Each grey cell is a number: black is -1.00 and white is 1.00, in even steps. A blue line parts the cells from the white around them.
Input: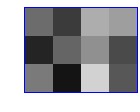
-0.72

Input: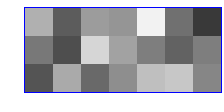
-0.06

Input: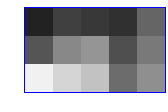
-0.33

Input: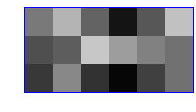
-0.38

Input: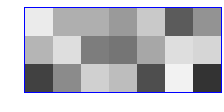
0.42

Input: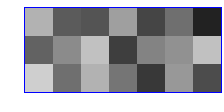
-0.23
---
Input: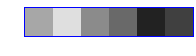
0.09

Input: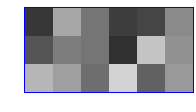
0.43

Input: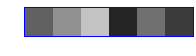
-0.12

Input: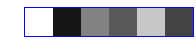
0.02

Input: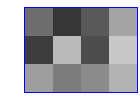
0.40

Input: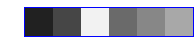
0.06

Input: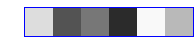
0.45

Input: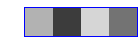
-0.10

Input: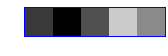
-0.37
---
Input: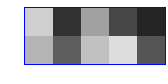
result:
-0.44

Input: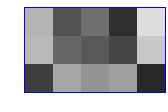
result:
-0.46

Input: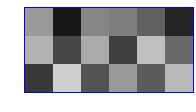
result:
0.50

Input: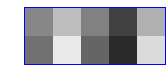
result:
-0.50

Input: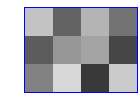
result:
0.29

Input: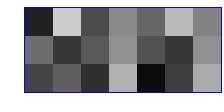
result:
-0.57
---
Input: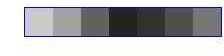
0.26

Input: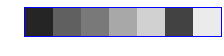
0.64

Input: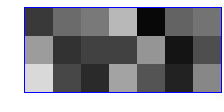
0.44

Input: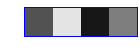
-0.02

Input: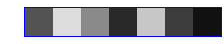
0.56

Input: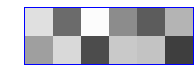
0.76

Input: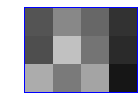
0.35
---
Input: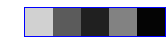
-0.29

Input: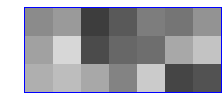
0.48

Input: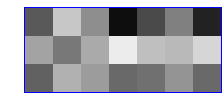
0.39

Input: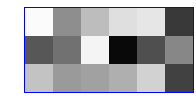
0.21

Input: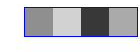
0.65

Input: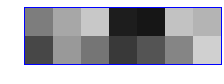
0.20
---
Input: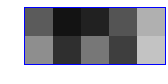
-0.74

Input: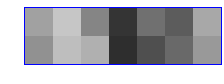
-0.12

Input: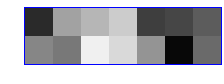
-0.51

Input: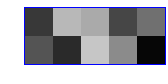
0.33

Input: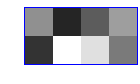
-0.71

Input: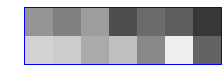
-0.16
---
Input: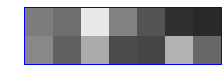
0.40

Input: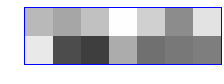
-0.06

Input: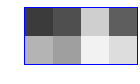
0.90

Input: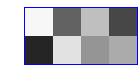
0.17

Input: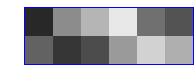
0.65

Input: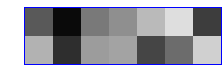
-0.15

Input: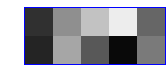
-0.93

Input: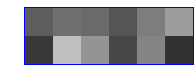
0.04
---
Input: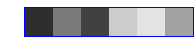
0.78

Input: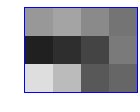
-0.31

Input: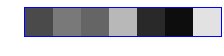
-0.90

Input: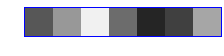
-0.50

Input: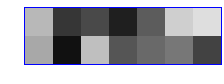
-0.07

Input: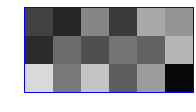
0.22

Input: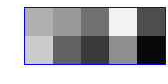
0.11
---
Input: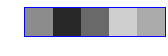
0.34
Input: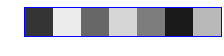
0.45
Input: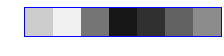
0.10
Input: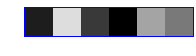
-0.05
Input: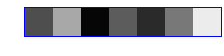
0.85
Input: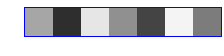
-0.03
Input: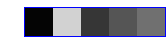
-0.12
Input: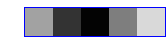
0.70
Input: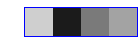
0.28
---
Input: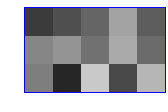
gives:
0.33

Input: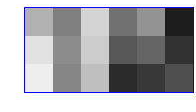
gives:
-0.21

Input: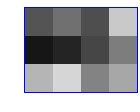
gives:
-0.45

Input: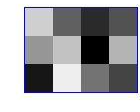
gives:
-1.00

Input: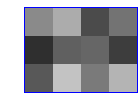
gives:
-0.20

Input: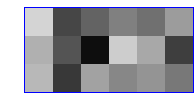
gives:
0.32

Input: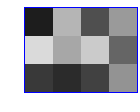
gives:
0.59
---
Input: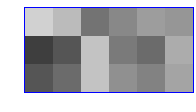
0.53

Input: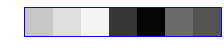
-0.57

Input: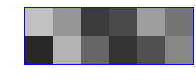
-0.20

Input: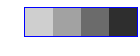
0.62

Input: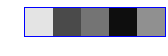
-0.42

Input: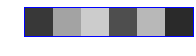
0.60

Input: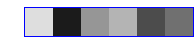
0.18

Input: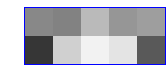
0.63
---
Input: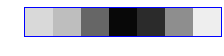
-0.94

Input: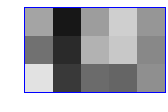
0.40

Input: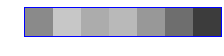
0.45

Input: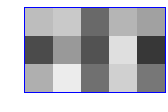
-0.36

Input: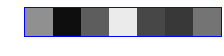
0.84

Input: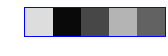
-0.44

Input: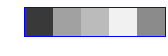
0.47

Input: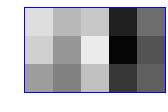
0.85
